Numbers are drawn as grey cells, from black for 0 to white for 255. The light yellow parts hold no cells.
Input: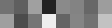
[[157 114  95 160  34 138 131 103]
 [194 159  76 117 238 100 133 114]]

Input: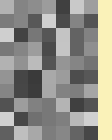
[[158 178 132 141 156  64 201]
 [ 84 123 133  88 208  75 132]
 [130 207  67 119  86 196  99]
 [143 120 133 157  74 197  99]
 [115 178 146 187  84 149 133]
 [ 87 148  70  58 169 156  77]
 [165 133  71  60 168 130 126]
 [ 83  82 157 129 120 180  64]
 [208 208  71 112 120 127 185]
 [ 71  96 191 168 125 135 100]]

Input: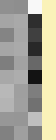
[[248 144 142]
 [ 46 165 169]
 [ 64 132 167]
 [ 40 166 170]
 [104 126 162]
 [ 19 168 173]
 [126 184 159]
 [113 180 160]
 [191 151 150]
 [124 129 159]]

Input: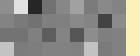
[[131 142 225  38 114 135 161 123 137]
 [139 131 122 114 127 128 137 132  67]
 [129 115 115 128  94 132  86 141 127]
 [129 195 124 126 130 130 129 194 123]]

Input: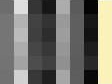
[[  5 109 222  53  23 172  91]
 [ 23 117 179  66  51 153  95]
 [ 18 117 187  63  45 157  95]
 [ 29 117 173  70  56 150  94]
 [ 40 115 163  77  64 144  92]
 [  9 113 209  56  31 166  94]]

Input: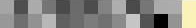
[[172 165  79 171 117  74 107  77 131 174  75 118 171]
 [147 152 111 146 183  96 108 124 113 138 197  83   1]]

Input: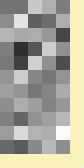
[[125 115 115 200 175]
 [174 141 227  95 110]
 [ 70 182 169 173 151]
 [143 126  47  87 204]
 [ 77 120  64 208 144]
 [147 148 204 134 119]
 [171 159 148 118 133]
 [150 142 173 158 131]
 [183 128 101 146 159]
 [251 157 217 179 173]
 [142 105  90 136 184]]

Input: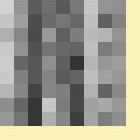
[[143 210 148  91 111  89 120 197 147]
 [130 196 158  77 107 118 103 190  96]
 [147 175 135  75 153  96 125 185 179]
 [139 201 145  82 116 105 100 190 123]
 [158 204 102  86 143  95  51 180 150]
 [151 201 129  87 132  90 100 189 161]
 [136 181 134  67 134 127  71 177  99]
 [152 141 102  54 198 123  72 161 168]
 [142 152 115  54 174 134  62 164 125]]
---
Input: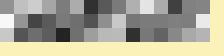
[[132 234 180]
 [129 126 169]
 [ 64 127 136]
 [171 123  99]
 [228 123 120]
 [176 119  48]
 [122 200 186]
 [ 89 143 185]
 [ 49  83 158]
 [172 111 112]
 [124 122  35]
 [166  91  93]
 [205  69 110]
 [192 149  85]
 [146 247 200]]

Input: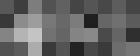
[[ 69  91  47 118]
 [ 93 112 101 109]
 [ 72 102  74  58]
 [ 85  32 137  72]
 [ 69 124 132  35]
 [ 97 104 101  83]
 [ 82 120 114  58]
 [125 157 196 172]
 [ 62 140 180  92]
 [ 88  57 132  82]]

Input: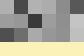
[[ 88 196 191]
 [140 143 145]
 [172 157 151]
 [178  57 170]
 [ 73 151 110]
 [176 156  79]]

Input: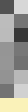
[[215 116  55 119 113 184 209]
 [ 82 188 187 149 150 147 115]]

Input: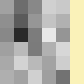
[[201 177 149 215 206 114]
 [208 195 232 177 163 159]
 [136 150 124 123 185 208]
 [109  91  41 186 211 162]
 [161 143 136 160 169 175]]

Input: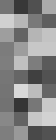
[[170  94 195 199  90  82 101 201 210  82]
 [ 80 121 181 199 125  64 188 119 199  73]
 [ 56 183 100 157 192 102 217  53  99 153]
 [116 208 158 124 126 118 116 114 136 126]]
